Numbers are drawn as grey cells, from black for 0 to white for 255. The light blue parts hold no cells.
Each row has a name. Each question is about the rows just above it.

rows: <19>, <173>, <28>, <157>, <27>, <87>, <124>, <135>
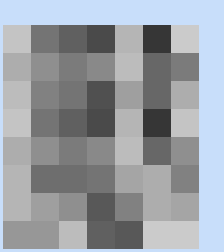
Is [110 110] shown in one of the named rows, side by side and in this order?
yes
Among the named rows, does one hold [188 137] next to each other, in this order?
no
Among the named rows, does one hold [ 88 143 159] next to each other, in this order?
no
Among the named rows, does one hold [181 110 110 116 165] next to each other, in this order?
yes
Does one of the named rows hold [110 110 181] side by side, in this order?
no

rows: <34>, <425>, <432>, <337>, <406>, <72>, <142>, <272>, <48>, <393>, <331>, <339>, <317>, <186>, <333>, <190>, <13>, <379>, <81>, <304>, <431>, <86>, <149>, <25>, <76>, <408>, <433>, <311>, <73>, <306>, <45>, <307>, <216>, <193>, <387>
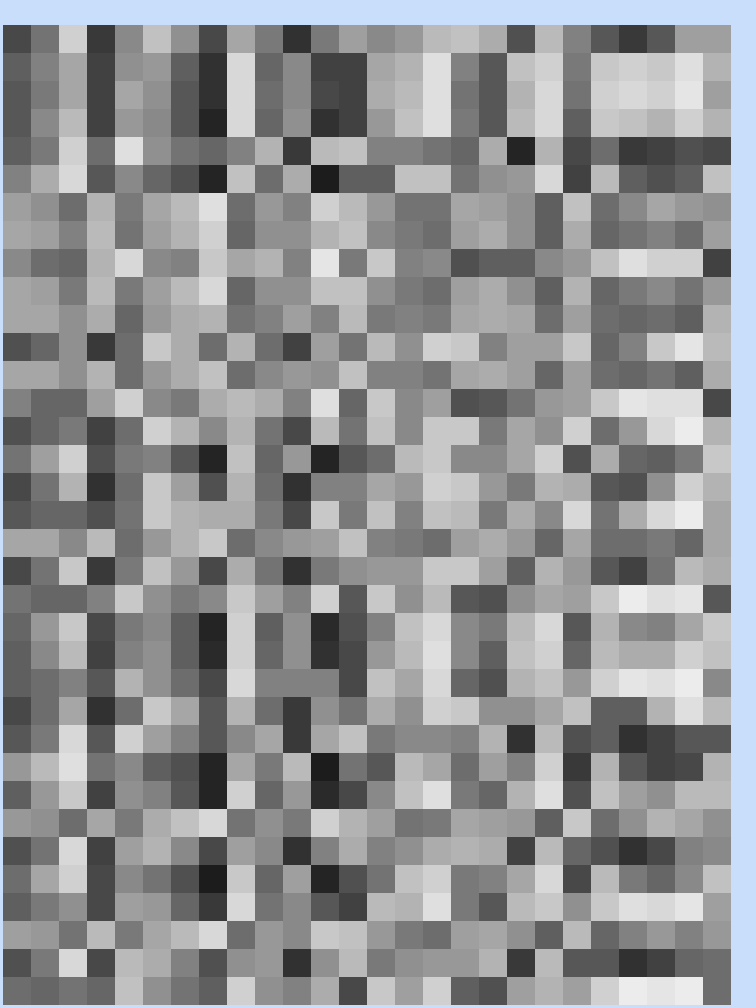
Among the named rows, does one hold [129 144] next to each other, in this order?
yes
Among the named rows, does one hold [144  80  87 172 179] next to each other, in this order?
no
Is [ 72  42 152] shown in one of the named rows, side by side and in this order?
no
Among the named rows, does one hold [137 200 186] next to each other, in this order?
no
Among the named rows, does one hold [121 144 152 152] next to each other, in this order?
yes
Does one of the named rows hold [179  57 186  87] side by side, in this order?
yes
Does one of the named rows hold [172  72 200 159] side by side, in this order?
yes

